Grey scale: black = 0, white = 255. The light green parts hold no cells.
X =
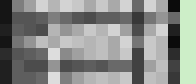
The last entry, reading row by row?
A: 56
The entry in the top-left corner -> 21
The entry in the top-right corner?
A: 11
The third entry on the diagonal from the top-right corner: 169
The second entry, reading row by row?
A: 126
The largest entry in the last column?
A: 105
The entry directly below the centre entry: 181
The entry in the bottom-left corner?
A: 32
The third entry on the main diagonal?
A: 85
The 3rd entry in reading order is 160
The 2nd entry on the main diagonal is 85
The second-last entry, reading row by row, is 181
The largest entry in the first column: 44
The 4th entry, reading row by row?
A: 211
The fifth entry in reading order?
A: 181
